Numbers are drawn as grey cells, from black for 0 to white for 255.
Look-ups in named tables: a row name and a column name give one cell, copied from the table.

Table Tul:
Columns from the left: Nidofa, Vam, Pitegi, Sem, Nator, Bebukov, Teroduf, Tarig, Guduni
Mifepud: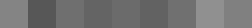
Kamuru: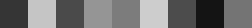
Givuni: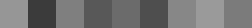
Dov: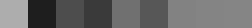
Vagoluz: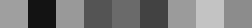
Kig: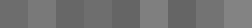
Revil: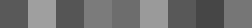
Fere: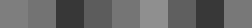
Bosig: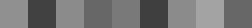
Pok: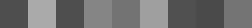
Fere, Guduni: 120
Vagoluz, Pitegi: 153
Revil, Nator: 109
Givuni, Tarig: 154
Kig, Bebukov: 127
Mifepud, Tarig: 144
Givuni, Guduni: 123
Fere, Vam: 115
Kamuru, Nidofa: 53
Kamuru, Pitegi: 74
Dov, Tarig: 132
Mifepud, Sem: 100
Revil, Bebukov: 154
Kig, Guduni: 131
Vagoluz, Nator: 106

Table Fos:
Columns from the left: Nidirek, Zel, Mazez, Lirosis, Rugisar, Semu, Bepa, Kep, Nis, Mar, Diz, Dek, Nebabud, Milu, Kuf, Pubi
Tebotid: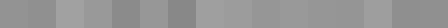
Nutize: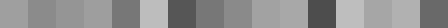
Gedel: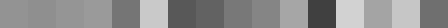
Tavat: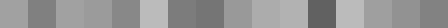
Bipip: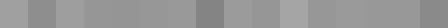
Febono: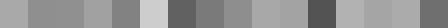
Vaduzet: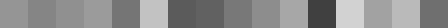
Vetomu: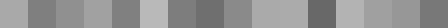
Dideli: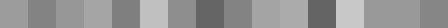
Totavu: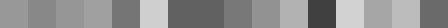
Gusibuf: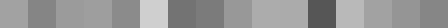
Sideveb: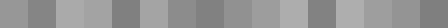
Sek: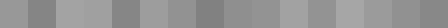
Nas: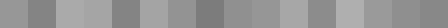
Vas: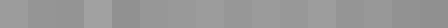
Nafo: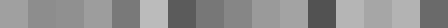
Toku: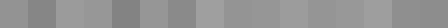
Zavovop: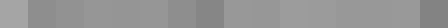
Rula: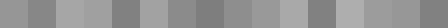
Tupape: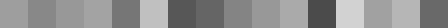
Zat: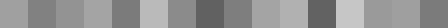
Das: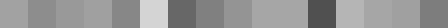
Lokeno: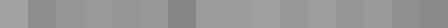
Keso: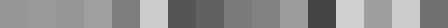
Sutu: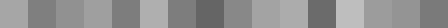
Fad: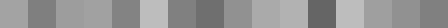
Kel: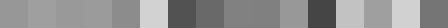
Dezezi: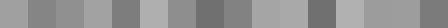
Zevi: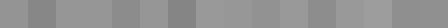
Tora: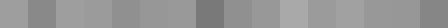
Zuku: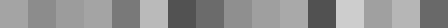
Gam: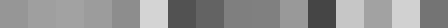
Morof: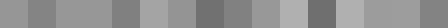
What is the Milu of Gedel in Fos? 164
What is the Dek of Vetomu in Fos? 104
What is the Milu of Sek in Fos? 155
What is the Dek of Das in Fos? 80
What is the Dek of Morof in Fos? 111
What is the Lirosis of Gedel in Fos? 154
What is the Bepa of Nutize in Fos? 86
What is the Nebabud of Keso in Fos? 208
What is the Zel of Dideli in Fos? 131
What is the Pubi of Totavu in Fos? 106
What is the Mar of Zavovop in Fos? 151
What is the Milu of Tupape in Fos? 161
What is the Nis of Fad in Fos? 145

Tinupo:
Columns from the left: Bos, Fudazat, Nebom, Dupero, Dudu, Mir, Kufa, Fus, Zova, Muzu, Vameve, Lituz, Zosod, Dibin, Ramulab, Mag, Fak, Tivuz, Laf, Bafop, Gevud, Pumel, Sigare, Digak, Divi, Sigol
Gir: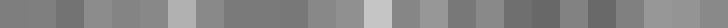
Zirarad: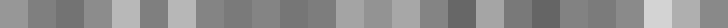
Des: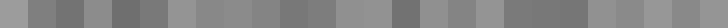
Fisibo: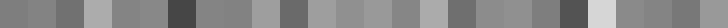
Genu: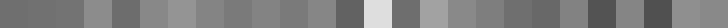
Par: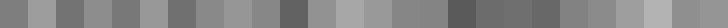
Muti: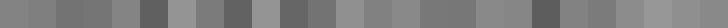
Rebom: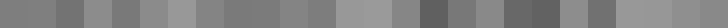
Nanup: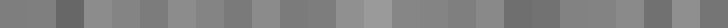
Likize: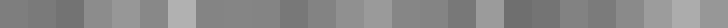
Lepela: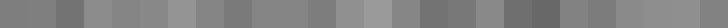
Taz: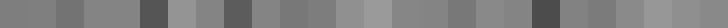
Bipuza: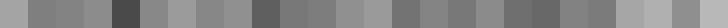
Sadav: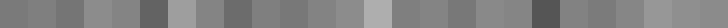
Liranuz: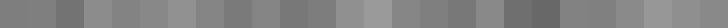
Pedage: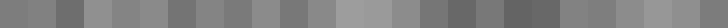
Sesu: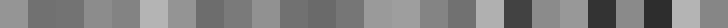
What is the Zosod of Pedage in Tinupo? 157
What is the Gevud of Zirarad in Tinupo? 130
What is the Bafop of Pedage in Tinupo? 104
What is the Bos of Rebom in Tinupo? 126
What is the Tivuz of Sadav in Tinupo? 137
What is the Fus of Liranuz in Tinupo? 132
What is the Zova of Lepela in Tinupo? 122
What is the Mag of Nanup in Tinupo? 132
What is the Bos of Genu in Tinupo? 111
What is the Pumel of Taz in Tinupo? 123
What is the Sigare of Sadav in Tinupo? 134
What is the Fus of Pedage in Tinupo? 132
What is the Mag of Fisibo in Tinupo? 171
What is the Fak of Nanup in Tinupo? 127
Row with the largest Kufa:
Zirarad

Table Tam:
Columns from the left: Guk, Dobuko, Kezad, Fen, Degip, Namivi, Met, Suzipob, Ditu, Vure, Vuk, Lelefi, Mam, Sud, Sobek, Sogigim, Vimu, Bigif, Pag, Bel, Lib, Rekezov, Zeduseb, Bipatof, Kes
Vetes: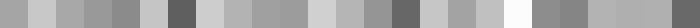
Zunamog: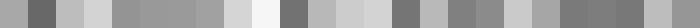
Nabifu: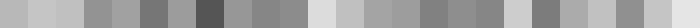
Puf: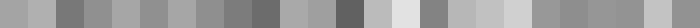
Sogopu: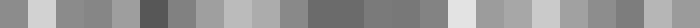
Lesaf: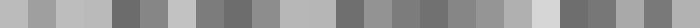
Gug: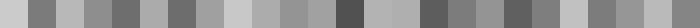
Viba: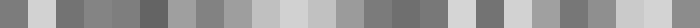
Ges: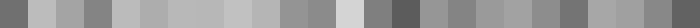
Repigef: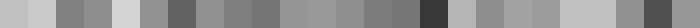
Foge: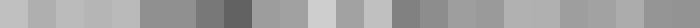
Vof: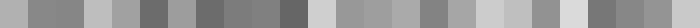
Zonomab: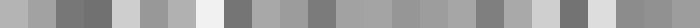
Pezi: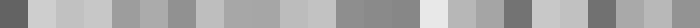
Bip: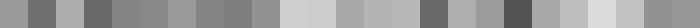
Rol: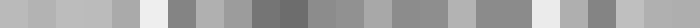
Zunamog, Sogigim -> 185
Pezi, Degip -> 157
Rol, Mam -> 145
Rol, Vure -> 117
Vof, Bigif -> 204
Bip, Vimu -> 174
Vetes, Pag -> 252
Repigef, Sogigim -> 56
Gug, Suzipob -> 160
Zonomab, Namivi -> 152
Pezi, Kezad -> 193
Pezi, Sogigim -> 232
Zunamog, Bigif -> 139
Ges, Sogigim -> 150
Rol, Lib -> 175
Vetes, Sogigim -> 198
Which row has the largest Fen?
Zunamog

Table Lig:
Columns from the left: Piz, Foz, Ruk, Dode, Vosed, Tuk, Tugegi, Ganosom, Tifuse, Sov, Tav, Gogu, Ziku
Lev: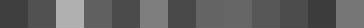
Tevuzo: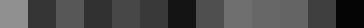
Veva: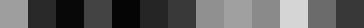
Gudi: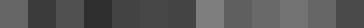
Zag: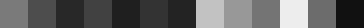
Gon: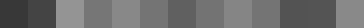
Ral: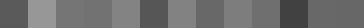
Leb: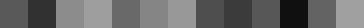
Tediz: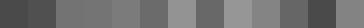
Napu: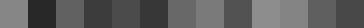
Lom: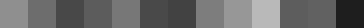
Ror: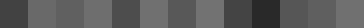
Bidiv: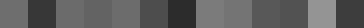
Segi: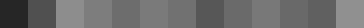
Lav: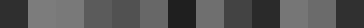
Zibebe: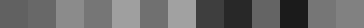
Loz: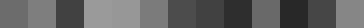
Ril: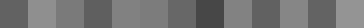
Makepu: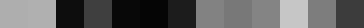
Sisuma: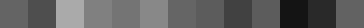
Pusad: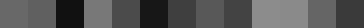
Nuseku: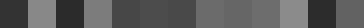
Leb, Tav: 16
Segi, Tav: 105
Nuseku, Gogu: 44
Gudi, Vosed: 67
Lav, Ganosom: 111
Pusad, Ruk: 17
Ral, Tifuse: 125
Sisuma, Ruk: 170
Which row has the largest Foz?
Makepu

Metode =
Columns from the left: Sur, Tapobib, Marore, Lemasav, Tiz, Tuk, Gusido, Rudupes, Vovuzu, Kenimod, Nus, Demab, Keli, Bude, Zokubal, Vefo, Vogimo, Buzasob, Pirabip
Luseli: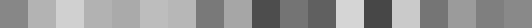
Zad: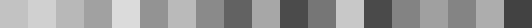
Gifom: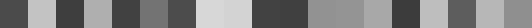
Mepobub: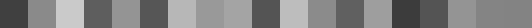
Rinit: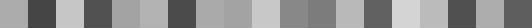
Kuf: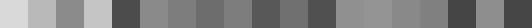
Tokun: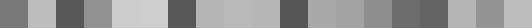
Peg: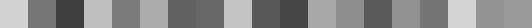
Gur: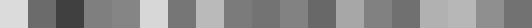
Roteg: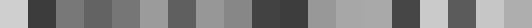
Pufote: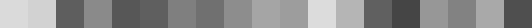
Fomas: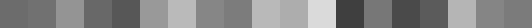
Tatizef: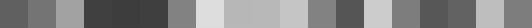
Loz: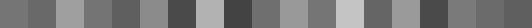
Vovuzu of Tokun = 185
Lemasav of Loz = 116
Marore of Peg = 63
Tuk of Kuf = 138
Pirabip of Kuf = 70
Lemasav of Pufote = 138
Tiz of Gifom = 65
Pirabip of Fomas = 123
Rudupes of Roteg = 151
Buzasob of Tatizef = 190
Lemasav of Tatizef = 64
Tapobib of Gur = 107
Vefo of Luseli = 117
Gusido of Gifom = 76
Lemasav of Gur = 127
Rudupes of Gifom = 215
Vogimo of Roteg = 91
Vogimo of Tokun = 181

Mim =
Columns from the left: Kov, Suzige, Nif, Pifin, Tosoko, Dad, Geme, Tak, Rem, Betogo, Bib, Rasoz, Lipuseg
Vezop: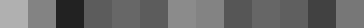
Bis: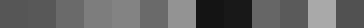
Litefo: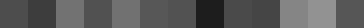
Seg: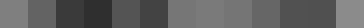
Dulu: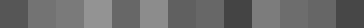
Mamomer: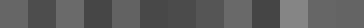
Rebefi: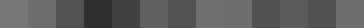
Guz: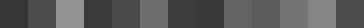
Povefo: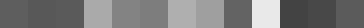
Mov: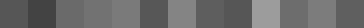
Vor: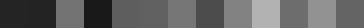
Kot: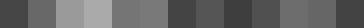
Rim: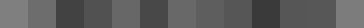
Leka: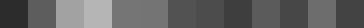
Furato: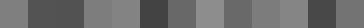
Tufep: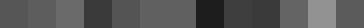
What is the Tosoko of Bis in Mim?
131
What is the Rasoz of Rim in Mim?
87
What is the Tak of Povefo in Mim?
159
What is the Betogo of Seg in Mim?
102
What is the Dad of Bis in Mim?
106
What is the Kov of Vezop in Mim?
176
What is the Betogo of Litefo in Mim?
69
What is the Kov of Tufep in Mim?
86
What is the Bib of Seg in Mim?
81
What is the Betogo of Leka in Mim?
91
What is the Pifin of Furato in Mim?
125
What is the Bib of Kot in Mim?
109
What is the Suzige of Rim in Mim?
109
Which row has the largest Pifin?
Leka

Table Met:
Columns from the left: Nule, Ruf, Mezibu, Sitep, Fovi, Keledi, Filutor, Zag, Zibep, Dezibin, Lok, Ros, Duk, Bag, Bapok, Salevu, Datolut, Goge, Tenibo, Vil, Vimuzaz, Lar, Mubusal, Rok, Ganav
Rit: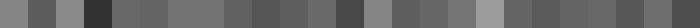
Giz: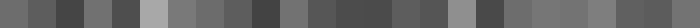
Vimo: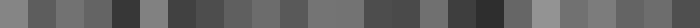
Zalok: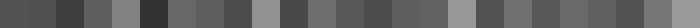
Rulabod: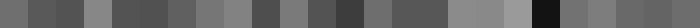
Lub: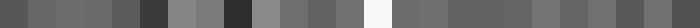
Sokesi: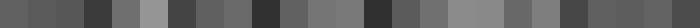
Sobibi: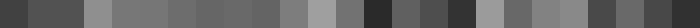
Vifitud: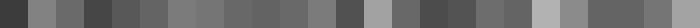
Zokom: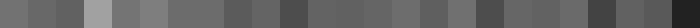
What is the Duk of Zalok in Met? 89
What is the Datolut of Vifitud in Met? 83
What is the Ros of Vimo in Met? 116
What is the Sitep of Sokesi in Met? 59
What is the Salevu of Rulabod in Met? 87
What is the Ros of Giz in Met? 86
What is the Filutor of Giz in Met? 121
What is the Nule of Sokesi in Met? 97
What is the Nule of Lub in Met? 86
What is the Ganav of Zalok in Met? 153

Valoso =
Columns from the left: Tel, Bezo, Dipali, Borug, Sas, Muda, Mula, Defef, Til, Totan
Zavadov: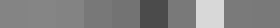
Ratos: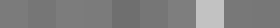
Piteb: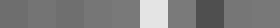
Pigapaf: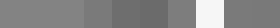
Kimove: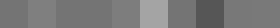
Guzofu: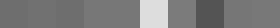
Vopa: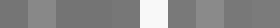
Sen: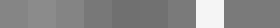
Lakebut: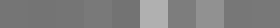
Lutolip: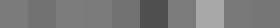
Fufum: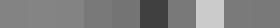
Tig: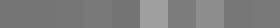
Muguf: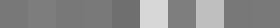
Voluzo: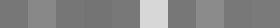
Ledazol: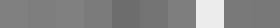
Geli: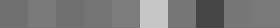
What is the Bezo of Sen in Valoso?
139
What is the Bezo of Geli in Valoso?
122
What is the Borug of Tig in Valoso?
121
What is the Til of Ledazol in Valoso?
121
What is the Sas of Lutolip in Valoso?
114
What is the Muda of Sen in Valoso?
113
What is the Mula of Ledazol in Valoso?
126
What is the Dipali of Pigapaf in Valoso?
131
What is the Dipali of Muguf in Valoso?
120
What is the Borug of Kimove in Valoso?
116
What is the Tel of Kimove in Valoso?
116

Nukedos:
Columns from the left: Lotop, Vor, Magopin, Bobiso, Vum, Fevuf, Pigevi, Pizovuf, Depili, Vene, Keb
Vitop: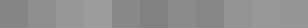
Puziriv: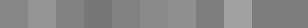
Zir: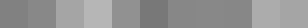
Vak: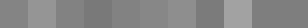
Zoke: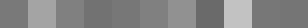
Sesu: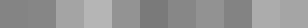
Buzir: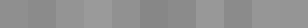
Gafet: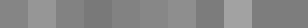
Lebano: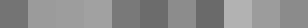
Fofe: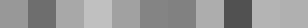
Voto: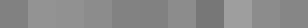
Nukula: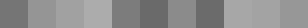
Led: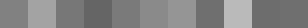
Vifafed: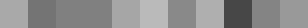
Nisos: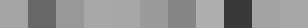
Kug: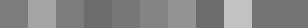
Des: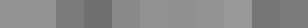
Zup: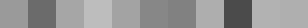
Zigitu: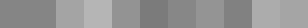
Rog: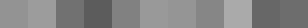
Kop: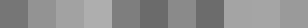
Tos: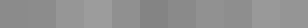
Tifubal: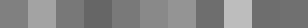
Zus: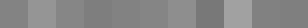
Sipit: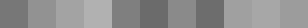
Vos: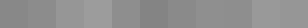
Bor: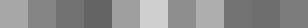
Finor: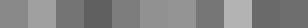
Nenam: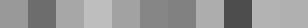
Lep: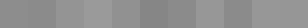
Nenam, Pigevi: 129
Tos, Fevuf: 132
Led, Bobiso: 101
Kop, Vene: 165
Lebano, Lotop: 116
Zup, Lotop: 154
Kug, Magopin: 124
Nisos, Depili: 57
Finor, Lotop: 137
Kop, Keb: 154
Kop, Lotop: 118
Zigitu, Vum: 147
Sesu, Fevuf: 122
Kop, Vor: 147
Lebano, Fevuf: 108
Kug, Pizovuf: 108
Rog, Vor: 156

